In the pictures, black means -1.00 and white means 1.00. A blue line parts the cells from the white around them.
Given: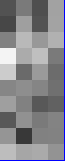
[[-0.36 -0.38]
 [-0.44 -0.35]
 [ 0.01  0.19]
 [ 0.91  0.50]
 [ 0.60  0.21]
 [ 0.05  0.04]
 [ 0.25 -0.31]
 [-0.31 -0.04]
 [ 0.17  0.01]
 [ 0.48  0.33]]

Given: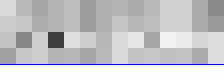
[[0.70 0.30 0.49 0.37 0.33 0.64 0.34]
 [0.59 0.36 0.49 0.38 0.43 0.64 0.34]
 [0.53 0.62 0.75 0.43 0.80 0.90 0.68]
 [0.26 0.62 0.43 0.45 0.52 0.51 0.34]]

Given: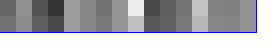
[[-0.20 -0.35  0.23 -0.11  0.85 -0.26  0.53  0.00]
 [-0.11 -0.25  0.22 -0.05  0.51 -0.23  0.43  0.04]]

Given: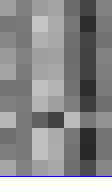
[[ 0.23  0.22 -0.18  0.03]
 [-0.08  0.53 -0.07 -0.06]
 [ 0.06  0.37 -0.13 -0.12]
 [ 0.21  0.24 -0.15  0.03]
 [ 0.29  0.27 -0.14 -0.02]
 [-0.09  0.49 -0.12 -0.04]
 [ 0.01  0.41 -0.02 -0.13]
 [ 0.43 -0.24  0.47  0.15]
 [-0.14  0.50 -0.07 -0.10]
 [-0.02  0.52 -0.12 -0.09]
 [ 0.30  0.23 -0.13  0.06]]

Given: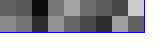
[[-0.23 -0.90  0.28 -0.27  0.59]
 [ 0.08 -0.65 -0.21 -0.65 -0.24]]

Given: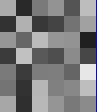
[[ 0.34 -0.04 -0.34]
 [-0.61 -0.56 -0.10]
 [ 0.18  0.47  0.15]
 [-0.54 -0.30  0.09]
 [-0.04 -0.02 -0.21]
 [-0.09  0.43  0.07]
 [ 0.31  0.44 -0.05]]

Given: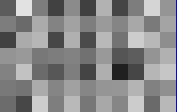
[[-0.28 -0.02  0.09  0.40 -0.02  0.17]
 [-0.02  0.34  0.27  0.21  0.32  0.29]
 [-0.48  0.43  0.38  0.45  0.61  0.11]
 [ 0.16 -0.06  0.02  0.20 -0.27  0.39]
 [ 0.02 -0.16 -0.01  0.37 -0.45  0.55]
 [-0.05  0.34  0.26  0.17  0.41  0.13]
 [-0.15  0.61  0.45  0.32  0.60  0.44]]

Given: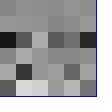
[[ 0.04  0.11  0.16]
 [ 0.18  0.14  0.09]
 [-0.82  0.35 -0.11]
 [ 0.04  0.17  0.07]
 [ 0.32  0.18 -0.19]
 [-0.27  0.63  0.42]]
